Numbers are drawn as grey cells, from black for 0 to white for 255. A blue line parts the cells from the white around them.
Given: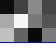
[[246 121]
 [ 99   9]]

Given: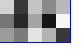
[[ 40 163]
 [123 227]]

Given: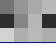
[[133 182]
 [174 185]]

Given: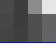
[[61 78]
 [63 78]]

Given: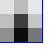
[[ 62 198]
 [ 13 119]]

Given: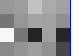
[[150 164]
 [119  35]]
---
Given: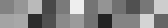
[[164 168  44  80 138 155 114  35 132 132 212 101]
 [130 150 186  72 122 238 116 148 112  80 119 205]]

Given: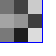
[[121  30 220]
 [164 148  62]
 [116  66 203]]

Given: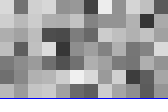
[[185 155 196 202 161 106  94 206 165 143  91 149]
 [111 136 177 182 206 240 217 154 208  61  94 166]
 [122 140 155 111  81 113 175 161 123 117 175 147]
 [190  94 192 220  54 142 159 130 176 118 131 218]
 [174 162 189  77  74 125 104 204 191 177 194 161]
 [206 185 204 174 172 195 131 147 147 178  53 170]
 [217 114 208 215 145 152  66 237 146 213 192  90]]

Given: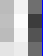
[[228 236 108]
 [187 245  83]
 [191 252  60]
 [187 242 111]]

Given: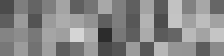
[[120 156 114 158  93 115 158  73  85 155  87 183 149 148  92 139]
 [132 141 120 165 159 213 174  44 120  94 171  91 101 185 163 197]
 [ 94 155  83 155 172 163 146  95 126  87 179  77 196 161 189 162]
 [ 75 126 100 127 164  95 116 168 127  95 163  91 194 129 167 102]]

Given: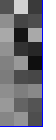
[[134 149  78]
 [153 100  84]
 [142 126 137]
 [124  75  71]
 [129 153  15]
 [146  50  39]
 [169  20 169]
 [143  69  77]
 [ 82 210  58]]

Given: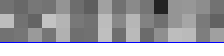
[[114 118 154 118 177 111 113 191 111 186 107 143 189 186 126 160]
 [189 114 100 195 180 120 114 188 136 182 130 112 149 166 122  98]
 [114 104 119 115 148 109  94 161 113 138 117  35 149 151 141 114]]

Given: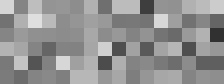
[[123 108 132 137 127 183 183 150 167 126 150 167 170 132 146 142]
 [121 196  84 130 215 160 178  76 175 131 137 121 109 140  95  95]
 [179 166 132 101 131 130 166 208  79 162  89 164 182  79 163 151]
 [133 154 144 143 140 142 168 140 152 131 147 116 106 154 178  49]
 [114 176 223 186 141 149 160 153 119 120 116 216 159 114 134 101]
 [213 132 190 148 150 141 177 111 188 188  62 147 145 177 187 204]]
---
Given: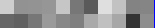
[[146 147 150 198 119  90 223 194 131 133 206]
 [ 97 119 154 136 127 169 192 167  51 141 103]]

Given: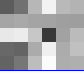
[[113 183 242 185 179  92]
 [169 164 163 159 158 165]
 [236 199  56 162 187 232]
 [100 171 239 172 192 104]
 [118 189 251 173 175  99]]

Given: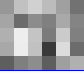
[[193 209 188 160 114 151]
 [108 140 128 169 132 165]
 [238 196 123 203 128 176]
 [237 193  57 220 108 168]
 [127 141  94 159 176  94]]

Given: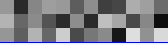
[[ 42 134 158 153  93 142  63  70 173 159 107 152]
 [103 139  83  43 141  42 191 166  73 135  14 179]
 [ 95 179 103 205  74 119 138  22 222 145 217 150]]

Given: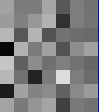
[[124 124 166  88 125 114 162]
 [128 151 178  49 125 116 155]
 [ 87 180  83 114 109 106 183]
 [177 124 161  82 142 162   7]
 [ 95 140 112 127 114 102 197]
 [113  35 124 221 126 108 182]
 [162 131 139  98 137 155  28]
 [122 149 164  65 122 114 163]]

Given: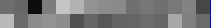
[[103  13 124 196 178 147 140 137 112 118 112 120 131  70 110]
 [107 139 146 141  81 103  87 100 101 108 102 168 127 106 186]]

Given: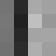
[[ 41 169 161 116]
 [ 33 191 151 119]
 [ 39 164 165 117]
 [ 44 175 158 113]]
